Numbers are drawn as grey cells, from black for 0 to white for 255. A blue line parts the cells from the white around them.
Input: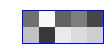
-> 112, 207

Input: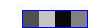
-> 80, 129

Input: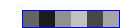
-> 100, 165

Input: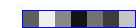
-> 95, 197

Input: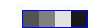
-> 83, 25

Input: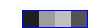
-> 31, 83
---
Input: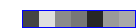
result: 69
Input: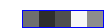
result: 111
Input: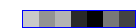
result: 201
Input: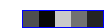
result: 79
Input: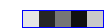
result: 229
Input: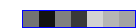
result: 115
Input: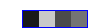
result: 25
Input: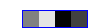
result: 129
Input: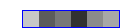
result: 199
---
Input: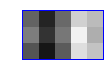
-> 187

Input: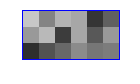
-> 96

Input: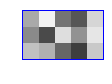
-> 214

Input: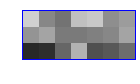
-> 156

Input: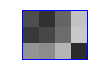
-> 194

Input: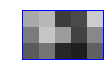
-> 204

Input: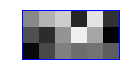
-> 50

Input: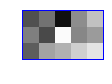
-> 193

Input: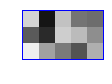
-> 109

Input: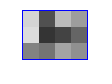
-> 157
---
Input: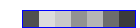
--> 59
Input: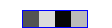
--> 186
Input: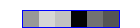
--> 85
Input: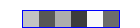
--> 108
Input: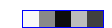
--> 64
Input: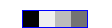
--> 115
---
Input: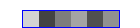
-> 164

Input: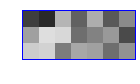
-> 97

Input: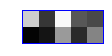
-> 87

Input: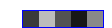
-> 23

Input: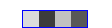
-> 88

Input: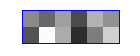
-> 75

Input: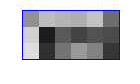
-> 174

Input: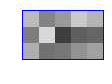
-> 202

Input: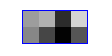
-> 212
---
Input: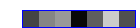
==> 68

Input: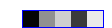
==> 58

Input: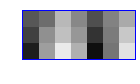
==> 29

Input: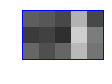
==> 59

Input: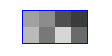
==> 79

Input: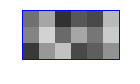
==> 57

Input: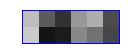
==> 28

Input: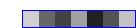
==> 67

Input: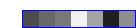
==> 76
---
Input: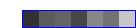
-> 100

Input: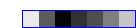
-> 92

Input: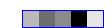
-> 139

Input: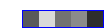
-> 114

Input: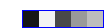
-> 154

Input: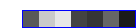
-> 89

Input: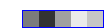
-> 160

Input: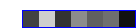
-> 96

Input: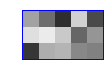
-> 149

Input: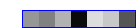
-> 150
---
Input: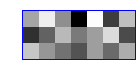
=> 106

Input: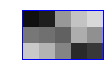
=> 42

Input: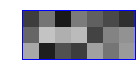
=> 117

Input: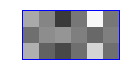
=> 212

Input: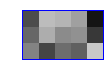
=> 96

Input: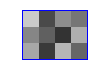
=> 182

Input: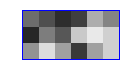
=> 160

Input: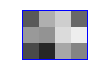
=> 167

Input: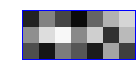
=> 164
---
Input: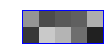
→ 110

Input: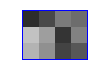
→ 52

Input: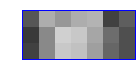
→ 109

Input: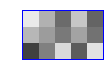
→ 163

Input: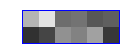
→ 161

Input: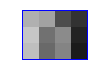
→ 139

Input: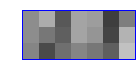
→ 68
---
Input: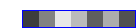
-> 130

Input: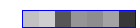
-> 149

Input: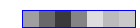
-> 159

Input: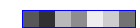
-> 141

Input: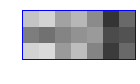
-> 139

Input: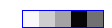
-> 163

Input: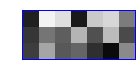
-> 101
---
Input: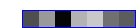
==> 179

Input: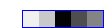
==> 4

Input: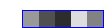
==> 45

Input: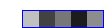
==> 119

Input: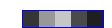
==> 198

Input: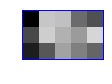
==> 177

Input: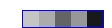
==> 100

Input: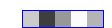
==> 152
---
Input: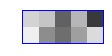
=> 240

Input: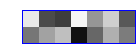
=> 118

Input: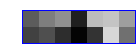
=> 65

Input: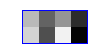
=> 211

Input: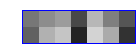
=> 97

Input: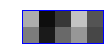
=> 124

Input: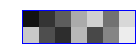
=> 200

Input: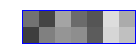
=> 62

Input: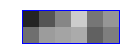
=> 111

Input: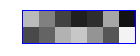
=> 73
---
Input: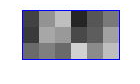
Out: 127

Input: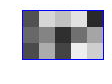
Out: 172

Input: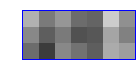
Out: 60

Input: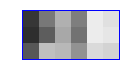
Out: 191

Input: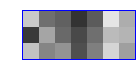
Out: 133

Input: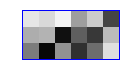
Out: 8

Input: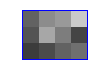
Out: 75

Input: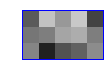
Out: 33

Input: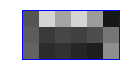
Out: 44

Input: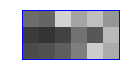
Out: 81
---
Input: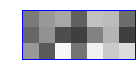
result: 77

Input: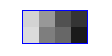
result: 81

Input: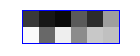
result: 10

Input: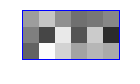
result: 233

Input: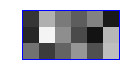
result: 142

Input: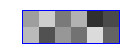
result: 122

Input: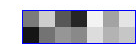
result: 87

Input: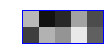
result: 40

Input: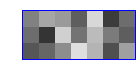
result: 208
